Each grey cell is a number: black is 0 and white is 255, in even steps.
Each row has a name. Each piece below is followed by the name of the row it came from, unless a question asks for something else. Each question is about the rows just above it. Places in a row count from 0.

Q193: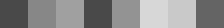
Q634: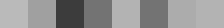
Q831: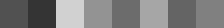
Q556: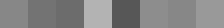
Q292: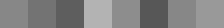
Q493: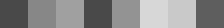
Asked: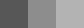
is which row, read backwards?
Q292
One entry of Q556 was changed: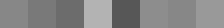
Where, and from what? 1, 115

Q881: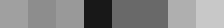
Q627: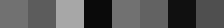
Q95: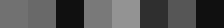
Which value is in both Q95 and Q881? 105
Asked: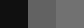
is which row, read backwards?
Q627
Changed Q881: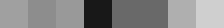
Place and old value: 7, 200

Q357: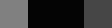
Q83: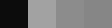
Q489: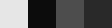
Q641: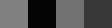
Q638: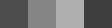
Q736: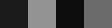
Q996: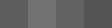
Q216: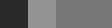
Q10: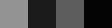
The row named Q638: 77 134 176 62
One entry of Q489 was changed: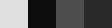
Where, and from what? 0, 230
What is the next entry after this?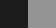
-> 12
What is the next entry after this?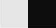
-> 77
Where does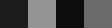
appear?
Q736
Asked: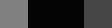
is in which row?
Q357
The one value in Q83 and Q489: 12

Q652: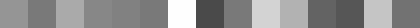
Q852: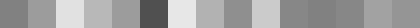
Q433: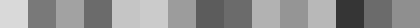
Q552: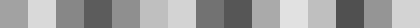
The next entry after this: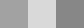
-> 92
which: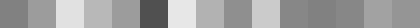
Q852
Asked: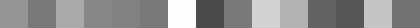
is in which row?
Q652
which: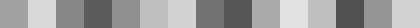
Q552
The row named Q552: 162 217 135 92 143 191 211 114 86 170 225 191 80 149 211
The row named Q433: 217 121 162 107 197 203 156 92 107 178 149 184 53 107 143

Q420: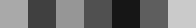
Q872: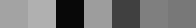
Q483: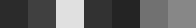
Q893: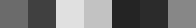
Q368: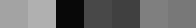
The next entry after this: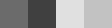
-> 36
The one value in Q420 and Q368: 64

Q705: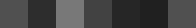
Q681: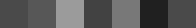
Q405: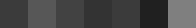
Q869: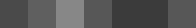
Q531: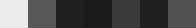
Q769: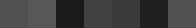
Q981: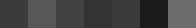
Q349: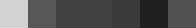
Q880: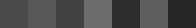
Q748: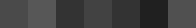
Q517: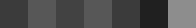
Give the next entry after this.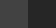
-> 32
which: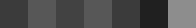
Q517
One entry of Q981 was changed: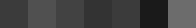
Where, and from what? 1, 87
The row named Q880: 74 87 66 108 45 95 38
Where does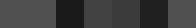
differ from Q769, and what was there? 1, 87
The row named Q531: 235 87 32 26 59 32 80

